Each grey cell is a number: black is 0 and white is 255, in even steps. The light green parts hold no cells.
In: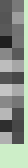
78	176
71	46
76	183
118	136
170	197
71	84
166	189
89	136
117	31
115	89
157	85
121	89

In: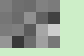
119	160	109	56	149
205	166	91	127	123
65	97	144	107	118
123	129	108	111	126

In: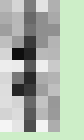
173	243	78	229	245
154	183	89	219	211
152	195	105	212	222
191	158	57	36	221
179	172	40	120	215
202	238	90	235	237
183	185	35	14	213
180	144	58	153	191
144	143	114	185	158
169	143	104	184	172
176	227	125	213	187

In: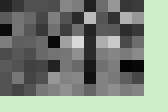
132	125	142	130	101	124	144	129	120	84	68	83
71	94	121	130	17	135	131	150	80	68	119	82
8	4	125	112	25	106	119	34	69	65	82	90
138	122	134	125	43	144	118	115	105	78	88	75
109	74	201	173	43	216	161	9	106	96	95	126
57	44	88	91	36	110	61	113	57	88	117	11
150	177	49	85	186	43	83	127	71	103	116	91
59	54	150	108	33	125	135	77	80	80	57	36

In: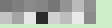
139	233	189	209	43	229	164	194
145	186	148	118	133	138	127	117

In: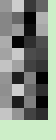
45	67	148	197
3	127	28	149
48	105	206	143
2	129	30	148
53	66	162	195
69	76	201	163
78	47	3	172
167	15	155	134
177	2	104	134
100	57	205	152

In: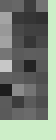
92	107	103	90
77	91	60	91
88	116	139	29
78	86	93	97
90	36	82	199
93	94	91	117
72	54	80	162
64	65	73	152
49	53	57	164
115	62	103	99

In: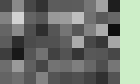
83	48	67	80	75	84	130	87	110	100
118	78	103	127	110	115	70	96	154	109
71	86	88	53	83	65	114	86	24	61
166	55	72	171	96	81	80	75	45	92
14	172	130	86	117	85	46	78	139	101
103	89	113	191	156	153	88	100	211	130
30	161	117	92	91	92	50	71	138	73
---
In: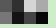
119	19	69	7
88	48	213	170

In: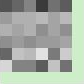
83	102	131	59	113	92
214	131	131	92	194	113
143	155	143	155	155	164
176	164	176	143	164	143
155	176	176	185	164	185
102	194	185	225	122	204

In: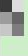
156	101
199	125
58	221

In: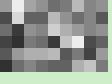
67	49	122	110	58	195	237	76	98
110	58	145	133	207	175	154	133	145
49	110	133	110	98	98	175	195	122
88	154	175	175	185	88	122	67	154
76	216	98	98	185	145	110	133	88
154	237	164	145	110	122	185	133	145

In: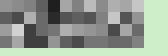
95	75	175	106	42	84	95	84	129	198	84	148
148	139	129	95	31	166	129	187	139	175	166	198
117	166	63	63	148	95	75	117	117	106	106	129
157	209	63	106	117	175	157	148	139	75	166	106

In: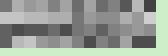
97	77	87	87	108	77	118	129	97	129	141	153	141
118	174	153	163	129	163	108	163	108	129	87	184	66
97	184	196	153	141	163	129	77	129	108	163	77	77
196	196	184	184	174	174	118	153	141	141	174	153	206

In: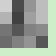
179	65	159	189
208	75	148	189
117	86	129	138
107	129	148	86
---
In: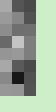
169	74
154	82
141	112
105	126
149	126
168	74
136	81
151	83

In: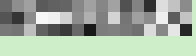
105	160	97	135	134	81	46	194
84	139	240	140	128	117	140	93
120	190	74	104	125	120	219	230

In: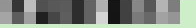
147	189	88	45	175	65	87	125
165	159	70	45	212	65	104	149

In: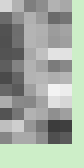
214	126	178
107	176	106
82	180	156
80	180	153
83	169	227
94	178	123
74	179	174
103	159	243
173	135	224
83	178	143
191	150	60
134	169	79

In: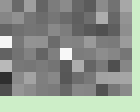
149	159	124	103	139	167
134	118	118	95	173	147
101	117	137	98	80	142
245	147	107	130	124	155
98	130	127	124	141	118
185	118	116	173	122	134
47	163	136	109	162	165
78	139	123	135	82	137

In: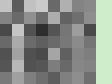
195	193	105	131
131	144	173	111
73	82	84	157
105	107	106	139
81	81	165	133
85	82	125	135
121	127	93	142

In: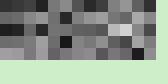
50	65	120	83	62	149	49
102	135	112	128	158	103	136
30	103	115	97	86	209	74
109	123	109	132	143	71	125
159	122	99	134	87	103	141
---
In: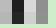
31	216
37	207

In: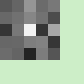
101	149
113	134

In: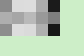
220	221
166	185

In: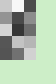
247	76
74	140

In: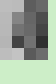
187	93
133	102

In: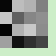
189	178
96	134
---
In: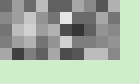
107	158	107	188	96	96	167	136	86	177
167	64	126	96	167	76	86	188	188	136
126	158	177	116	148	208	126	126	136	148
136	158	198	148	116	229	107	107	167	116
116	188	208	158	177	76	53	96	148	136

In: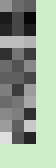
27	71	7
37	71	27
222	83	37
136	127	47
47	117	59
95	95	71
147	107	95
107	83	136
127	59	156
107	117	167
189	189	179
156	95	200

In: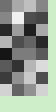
40	157	31	169
134	240	78	69
181	78	100	40
21	124	124	90
210	100	145	210
90	50	181	219
112	169	191	134
59	145	201	78

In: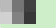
209	130	56
186	118	65

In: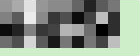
12	35	129	55	67	181	170	110	2	46
110	79	213	91	24	119	24	119	67	190
150	170	225	150	138	138	101	35	91	119
129	91	235	138	55	79	12	67	190	46

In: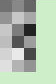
199	125	34
211	233	72
113	136	102
223	179	147
189	82	157
147	199	168

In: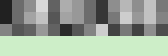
131	86	98	152	98	42	86	131	205	66	120	66	142	77
33	108	142	216	98	173	152	108	54	142	183	142	194	120
33	108	163	194	86	163	152	108	54	120	205	152	194	131

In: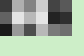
26	153	77	184	122	110
59	175	131	205	68	89
98	228	184	228	35	47

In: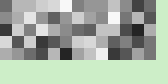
173	150	108	75	183	36	162	194	239	57	86	162	118
57	206	128	228	173	139	108	96	194	194	75	36	173
108	183	183	206	216	248	128	150	150	194	139	66	108
216	86	206	57	86	128	206	216	173	96	128	75	118
139	173	228	150	96	150	206	162	139	248	118	183	86
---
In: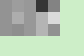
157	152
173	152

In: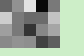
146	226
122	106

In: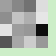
135	114
195	175

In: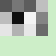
119	93
15	243

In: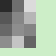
110	219
134	182

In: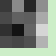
138	38
97	94
